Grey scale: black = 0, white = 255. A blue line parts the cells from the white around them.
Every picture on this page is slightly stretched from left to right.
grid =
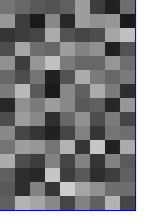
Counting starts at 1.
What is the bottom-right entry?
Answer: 69
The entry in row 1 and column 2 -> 103
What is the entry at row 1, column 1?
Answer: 116
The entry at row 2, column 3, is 26
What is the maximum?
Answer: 205
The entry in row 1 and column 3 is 89
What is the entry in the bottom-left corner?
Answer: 96
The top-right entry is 110
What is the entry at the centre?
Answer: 136
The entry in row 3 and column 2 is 61
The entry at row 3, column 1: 53
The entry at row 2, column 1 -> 150
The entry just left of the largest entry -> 53
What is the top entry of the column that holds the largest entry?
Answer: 96
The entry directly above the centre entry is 136
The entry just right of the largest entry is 165
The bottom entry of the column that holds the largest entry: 69

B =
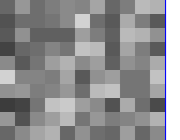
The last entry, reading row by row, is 138
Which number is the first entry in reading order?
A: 103
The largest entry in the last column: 194
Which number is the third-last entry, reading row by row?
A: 158
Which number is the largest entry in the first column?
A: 210
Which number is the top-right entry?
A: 178
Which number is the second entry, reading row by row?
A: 151
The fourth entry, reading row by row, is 125
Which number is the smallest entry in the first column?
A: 60
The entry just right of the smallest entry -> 67
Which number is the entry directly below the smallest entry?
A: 151
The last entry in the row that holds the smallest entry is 74
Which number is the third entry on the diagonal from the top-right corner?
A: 186
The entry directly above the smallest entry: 145
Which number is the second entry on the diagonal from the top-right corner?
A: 125
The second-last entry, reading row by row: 103

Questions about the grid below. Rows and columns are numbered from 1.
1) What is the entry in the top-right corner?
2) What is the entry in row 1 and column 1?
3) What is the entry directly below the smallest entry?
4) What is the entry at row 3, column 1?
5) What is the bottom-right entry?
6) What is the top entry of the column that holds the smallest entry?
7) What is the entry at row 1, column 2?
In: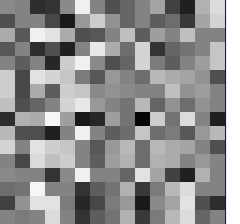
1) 219
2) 138
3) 197
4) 171
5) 131
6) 131
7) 131

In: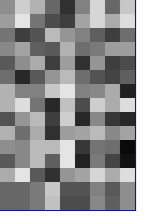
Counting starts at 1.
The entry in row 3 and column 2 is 62
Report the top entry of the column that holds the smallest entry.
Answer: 199
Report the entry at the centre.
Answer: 193
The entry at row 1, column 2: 206
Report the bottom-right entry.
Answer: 142
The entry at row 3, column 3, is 83
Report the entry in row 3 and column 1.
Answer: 116
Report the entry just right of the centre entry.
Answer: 76
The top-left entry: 142
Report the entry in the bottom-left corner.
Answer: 103
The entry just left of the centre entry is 40
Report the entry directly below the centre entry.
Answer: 206
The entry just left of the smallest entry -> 110
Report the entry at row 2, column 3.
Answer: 116
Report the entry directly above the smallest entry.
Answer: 163
